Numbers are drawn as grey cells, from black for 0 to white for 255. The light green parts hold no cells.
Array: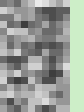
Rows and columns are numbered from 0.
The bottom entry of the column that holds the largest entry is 121
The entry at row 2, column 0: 121
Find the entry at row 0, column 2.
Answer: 106
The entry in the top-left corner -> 121
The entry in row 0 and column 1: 135
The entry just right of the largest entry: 220
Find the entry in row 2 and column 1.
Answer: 121
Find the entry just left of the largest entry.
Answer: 193
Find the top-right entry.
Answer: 208
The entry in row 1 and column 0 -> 208
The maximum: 234
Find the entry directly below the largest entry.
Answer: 106
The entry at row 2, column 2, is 180
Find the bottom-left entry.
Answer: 164
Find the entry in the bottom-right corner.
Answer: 180

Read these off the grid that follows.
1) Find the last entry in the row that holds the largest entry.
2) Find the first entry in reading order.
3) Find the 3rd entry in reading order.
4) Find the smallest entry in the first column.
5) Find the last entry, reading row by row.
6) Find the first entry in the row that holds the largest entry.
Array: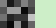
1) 194
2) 128
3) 69
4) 53
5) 101
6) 114

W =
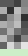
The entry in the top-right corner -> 130
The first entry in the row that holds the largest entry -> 100
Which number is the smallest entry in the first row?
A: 64
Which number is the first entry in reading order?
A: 88
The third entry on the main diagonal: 174
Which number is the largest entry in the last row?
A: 228
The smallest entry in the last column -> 48
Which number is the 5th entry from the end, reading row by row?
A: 130

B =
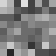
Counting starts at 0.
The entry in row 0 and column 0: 212
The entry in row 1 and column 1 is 164
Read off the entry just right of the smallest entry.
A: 176
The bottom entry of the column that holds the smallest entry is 39
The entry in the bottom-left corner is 164
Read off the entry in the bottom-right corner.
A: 66
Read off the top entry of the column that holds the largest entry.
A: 225
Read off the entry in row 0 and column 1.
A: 176
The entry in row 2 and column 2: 66
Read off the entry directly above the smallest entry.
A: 200
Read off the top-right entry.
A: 164
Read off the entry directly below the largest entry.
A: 80

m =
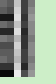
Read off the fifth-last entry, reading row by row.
9
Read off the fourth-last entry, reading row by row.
9
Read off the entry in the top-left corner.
108
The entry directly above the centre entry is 221
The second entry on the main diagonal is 77
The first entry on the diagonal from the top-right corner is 121
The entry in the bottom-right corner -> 150
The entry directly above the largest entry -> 209
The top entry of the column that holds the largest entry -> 195
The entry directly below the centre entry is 209
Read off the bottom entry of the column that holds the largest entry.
235
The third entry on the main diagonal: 221

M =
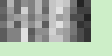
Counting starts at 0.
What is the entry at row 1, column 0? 104
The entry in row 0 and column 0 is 92
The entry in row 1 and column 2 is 104
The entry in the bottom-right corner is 51
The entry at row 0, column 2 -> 104
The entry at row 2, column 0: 92
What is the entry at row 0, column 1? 181
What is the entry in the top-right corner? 76
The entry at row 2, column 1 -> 142
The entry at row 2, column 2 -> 157
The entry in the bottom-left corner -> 92
